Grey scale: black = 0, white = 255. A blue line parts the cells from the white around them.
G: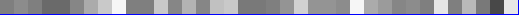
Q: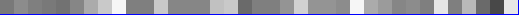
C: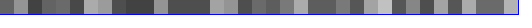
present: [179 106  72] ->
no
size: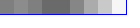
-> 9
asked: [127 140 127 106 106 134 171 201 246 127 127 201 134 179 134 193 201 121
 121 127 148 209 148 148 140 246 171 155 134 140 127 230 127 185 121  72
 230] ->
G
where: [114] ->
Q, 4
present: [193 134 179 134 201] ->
no

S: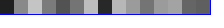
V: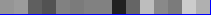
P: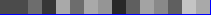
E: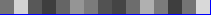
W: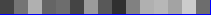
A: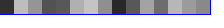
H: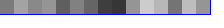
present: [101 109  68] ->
yes
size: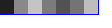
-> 7
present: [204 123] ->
no
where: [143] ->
A, 7
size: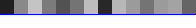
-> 14

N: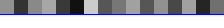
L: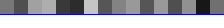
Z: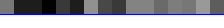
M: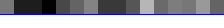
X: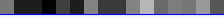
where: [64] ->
X, 4
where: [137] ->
N, 2
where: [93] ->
Z, 15
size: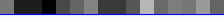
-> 16
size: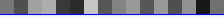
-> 16
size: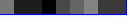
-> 9

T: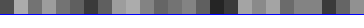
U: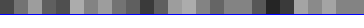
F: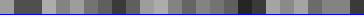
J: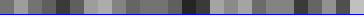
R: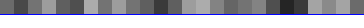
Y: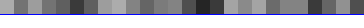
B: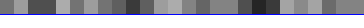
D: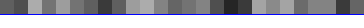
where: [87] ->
U, 18
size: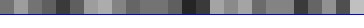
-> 26
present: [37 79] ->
no
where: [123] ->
Y, 11
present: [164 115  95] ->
no

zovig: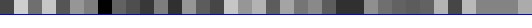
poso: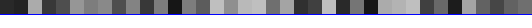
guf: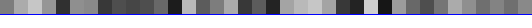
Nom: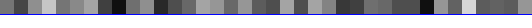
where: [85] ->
zovig, 4
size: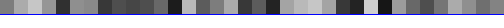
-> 36
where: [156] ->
guf, 28

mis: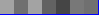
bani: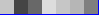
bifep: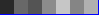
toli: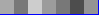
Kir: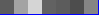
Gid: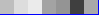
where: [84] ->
bifep, 2
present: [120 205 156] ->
yes
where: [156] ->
toli, 3
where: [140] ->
bifep, 3

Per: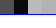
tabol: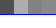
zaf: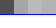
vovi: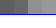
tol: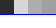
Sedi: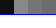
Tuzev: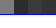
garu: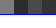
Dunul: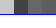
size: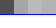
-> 4
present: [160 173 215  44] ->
no
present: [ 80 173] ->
yes

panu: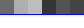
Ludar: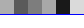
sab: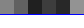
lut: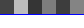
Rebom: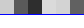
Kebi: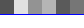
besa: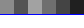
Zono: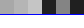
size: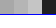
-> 4
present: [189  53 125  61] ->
yes
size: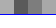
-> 4
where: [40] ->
sab, 4
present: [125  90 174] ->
no

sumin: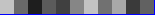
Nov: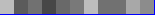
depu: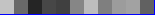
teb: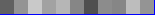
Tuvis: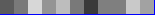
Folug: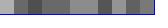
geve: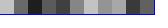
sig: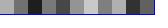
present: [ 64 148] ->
no
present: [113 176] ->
no
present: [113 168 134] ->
no
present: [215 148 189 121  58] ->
yes
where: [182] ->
teb, 4
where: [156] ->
depu, 8
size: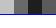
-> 4

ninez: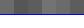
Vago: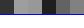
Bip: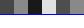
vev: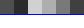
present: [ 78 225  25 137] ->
no
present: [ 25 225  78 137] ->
yes

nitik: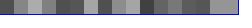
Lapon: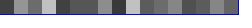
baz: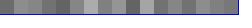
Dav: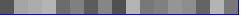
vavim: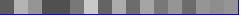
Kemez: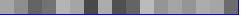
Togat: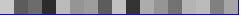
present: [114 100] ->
yes
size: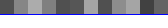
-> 12
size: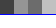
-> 4
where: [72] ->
Kemez, 6
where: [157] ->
Togat, 6
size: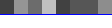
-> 8
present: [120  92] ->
yes

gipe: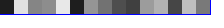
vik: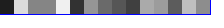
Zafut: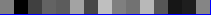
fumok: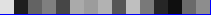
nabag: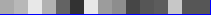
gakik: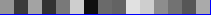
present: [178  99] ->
yes
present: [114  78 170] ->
no
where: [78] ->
gipe, 8
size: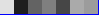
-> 7
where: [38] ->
fumok, 11

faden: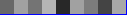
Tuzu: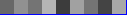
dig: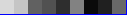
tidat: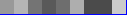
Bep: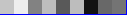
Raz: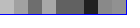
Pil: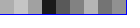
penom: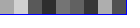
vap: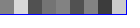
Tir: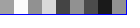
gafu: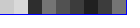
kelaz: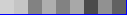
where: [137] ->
Raz, 7
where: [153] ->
tidat, 0
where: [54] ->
penom, 6
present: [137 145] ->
yes
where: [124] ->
faden, 6
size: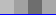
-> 4

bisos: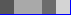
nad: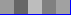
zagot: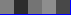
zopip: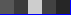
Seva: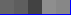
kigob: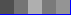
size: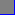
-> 1
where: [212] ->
bisos, 4
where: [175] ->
kigob, 2
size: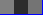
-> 3
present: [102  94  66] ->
yes

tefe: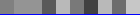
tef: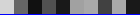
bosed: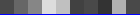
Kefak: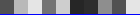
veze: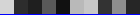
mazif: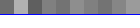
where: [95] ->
mazif, 2
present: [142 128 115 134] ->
yes
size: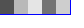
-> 5
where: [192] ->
bosed, 4
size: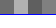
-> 4

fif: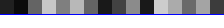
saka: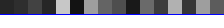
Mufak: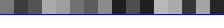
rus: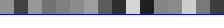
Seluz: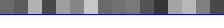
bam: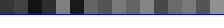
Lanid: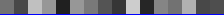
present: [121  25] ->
no
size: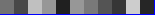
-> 11

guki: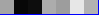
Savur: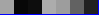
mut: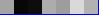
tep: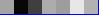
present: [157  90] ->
no
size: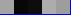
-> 5

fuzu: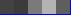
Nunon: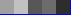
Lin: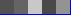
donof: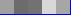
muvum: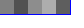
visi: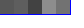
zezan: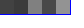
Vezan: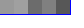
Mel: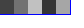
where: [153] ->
Vezan, 0
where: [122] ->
fuzu, 2
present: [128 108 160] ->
no
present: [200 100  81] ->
no
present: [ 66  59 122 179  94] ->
yes
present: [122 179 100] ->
no
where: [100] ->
Lin, 1

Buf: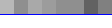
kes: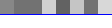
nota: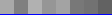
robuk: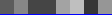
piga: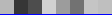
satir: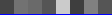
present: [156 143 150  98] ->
no
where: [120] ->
nota, 5
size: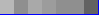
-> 7
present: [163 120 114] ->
yes
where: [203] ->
satir, 4
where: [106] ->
satir, 2

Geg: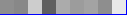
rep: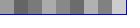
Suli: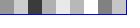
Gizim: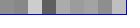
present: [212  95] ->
no
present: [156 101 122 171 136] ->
yes
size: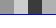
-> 4
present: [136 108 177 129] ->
yes
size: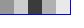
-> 5
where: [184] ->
Suli, 5

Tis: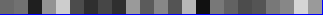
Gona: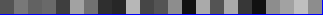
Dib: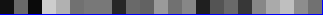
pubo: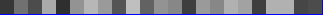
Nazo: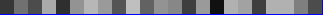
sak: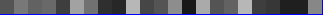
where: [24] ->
sak, 13
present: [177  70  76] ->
yes
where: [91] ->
Tis, 10
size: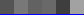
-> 6
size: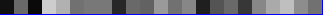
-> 23
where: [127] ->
Nazo, 21
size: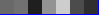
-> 7

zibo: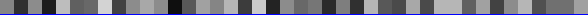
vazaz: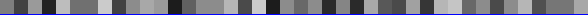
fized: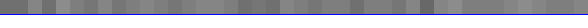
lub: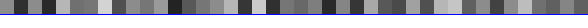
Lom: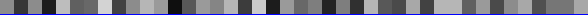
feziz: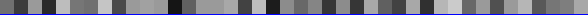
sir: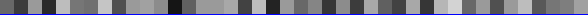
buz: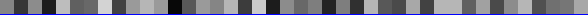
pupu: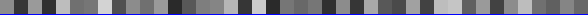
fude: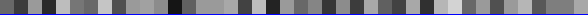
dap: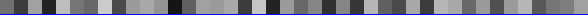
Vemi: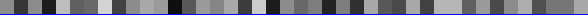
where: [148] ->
dap, 11
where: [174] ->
Vemi, 37
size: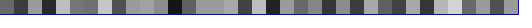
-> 37
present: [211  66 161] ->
no
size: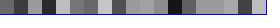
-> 19
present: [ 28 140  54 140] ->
no
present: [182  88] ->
yes

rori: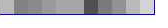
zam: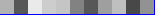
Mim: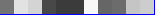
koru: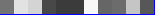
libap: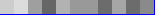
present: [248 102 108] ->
yes
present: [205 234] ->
no
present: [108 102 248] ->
no

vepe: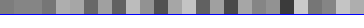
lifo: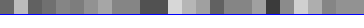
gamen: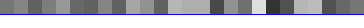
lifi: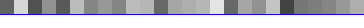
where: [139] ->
lifo, 20
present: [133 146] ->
yes
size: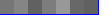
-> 7
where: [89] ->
lifi, 4
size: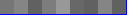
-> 9
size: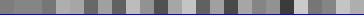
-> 26

